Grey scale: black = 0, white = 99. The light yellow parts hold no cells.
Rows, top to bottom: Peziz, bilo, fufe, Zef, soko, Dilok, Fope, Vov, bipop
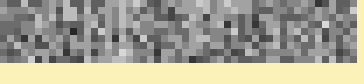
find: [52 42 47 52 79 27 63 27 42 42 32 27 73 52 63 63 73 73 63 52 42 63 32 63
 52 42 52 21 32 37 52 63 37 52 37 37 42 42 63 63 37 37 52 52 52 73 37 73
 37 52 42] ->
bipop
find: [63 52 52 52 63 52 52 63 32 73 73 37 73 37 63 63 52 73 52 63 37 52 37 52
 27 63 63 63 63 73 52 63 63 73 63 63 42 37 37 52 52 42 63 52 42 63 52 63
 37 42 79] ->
bilo
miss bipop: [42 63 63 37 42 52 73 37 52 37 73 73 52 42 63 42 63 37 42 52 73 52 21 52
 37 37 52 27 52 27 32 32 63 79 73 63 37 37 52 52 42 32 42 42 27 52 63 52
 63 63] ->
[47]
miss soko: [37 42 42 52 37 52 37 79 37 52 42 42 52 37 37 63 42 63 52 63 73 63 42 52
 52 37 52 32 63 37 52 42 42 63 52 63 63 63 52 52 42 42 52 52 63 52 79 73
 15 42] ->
[68]
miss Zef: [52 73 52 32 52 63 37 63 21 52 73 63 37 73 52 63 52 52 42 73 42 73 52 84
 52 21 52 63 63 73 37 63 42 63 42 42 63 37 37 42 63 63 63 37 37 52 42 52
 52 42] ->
[57]

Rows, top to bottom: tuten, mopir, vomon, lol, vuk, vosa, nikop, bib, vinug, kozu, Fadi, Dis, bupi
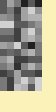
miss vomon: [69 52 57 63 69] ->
[30]
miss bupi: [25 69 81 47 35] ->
[75]
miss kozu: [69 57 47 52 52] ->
[19]
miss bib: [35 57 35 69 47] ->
[41]

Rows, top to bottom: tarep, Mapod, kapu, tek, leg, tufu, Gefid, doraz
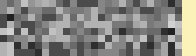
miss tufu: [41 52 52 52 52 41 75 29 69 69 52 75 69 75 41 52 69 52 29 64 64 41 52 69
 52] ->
[23]
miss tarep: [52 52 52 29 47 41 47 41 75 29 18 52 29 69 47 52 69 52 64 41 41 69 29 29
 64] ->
[58]
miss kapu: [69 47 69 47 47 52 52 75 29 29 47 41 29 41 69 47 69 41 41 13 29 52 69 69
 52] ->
[64]
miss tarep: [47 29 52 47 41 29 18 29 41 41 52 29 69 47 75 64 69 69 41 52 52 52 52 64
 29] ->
[58]
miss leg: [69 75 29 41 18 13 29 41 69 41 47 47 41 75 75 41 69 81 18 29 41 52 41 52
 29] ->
[35]

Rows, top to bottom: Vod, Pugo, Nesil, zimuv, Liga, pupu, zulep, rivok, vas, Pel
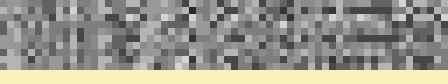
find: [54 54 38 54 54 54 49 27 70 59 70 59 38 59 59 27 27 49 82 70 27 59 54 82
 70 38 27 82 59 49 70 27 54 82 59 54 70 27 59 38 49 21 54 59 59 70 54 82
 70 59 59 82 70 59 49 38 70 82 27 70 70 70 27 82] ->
Nesil
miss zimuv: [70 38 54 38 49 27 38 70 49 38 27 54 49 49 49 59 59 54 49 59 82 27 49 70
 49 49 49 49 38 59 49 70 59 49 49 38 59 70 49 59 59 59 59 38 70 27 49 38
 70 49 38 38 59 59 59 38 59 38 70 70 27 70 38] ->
[43]
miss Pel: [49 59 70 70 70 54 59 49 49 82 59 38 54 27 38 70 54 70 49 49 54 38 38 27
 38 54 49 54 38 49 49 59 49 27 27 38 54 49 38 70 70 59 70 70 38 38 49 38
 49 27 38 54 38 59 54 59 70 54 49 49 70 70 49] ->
[76]
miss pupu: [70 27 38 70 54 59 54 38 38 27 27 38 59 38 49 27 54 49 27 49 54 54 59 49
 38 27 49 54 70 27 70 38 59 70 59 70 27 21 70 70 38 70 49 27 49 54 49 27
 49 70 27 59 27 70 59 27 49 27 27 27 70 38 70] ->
[33]
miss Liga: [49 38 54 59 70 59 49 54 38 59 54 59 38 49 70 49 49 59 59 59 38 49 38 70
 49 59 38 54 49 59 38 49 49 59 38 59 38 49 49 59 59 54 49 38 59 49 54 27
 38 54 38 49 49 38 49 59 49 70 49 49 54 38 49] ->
[65]

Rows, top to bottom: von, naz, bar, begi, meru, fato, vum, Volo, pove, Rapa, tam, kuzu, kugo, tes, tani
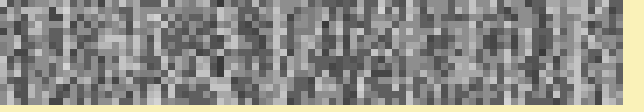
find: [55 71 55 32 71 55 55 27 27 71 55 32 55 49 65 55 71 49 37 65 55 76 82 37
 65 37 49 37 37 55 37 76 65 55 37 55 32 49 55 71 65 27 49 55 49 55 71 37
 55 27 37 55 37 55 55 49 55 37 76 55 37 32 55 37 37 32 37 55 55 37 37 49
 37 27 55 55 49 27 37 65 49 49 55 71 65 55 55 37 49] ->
bar
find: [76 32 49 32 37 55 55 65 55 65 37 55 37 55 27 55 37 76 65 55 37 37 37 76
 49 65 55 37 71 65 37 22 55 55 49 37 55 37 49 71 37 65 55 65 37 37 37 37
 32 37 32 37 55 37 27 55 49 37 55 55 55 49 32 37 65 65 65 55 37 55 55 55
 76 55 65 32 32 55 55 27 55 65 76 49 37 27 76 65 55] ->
pove
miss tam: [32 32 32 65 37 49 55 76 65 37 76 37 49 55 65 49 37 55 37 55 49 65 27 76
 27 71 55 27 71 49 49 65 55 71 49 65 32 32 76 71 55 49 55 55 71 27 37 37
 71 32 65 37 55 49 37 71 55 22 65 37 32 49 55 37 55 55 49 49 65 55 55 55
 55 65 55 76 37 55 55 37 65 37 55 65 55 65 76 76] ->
[60]
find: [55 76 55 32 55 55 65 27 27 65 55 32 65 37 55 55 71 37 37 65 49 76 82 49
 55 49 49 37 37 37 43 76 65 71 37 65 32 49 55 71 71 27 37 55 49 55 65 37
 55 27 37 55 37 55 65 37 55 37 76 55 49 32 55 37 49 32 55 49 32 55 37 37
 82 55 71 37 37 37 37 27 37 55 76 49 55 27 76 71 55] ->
tani
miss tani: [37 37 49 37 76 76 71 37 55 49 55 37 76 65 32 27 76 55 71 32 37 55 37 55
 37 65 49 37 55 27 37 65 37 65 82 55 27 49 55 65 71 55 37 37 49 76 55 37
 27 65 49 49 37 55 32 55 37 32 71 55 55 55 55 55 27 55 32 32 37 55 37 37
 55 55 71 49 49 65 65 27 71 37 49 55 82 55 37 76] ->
[43]

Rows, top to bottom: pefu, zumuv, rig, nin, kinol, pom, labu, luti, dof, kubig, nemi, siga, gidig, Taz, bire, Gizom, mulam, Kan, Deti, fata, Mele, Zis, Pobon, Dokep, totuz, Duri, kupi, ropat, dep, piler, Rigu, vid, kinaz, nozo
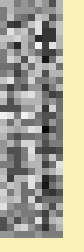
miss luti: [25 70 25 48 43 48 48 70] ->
[58]
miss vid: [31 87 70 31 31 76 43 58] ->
[53]
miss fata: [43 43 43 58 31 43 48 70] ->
[37]
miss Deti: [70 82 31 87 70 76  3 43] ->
[64]

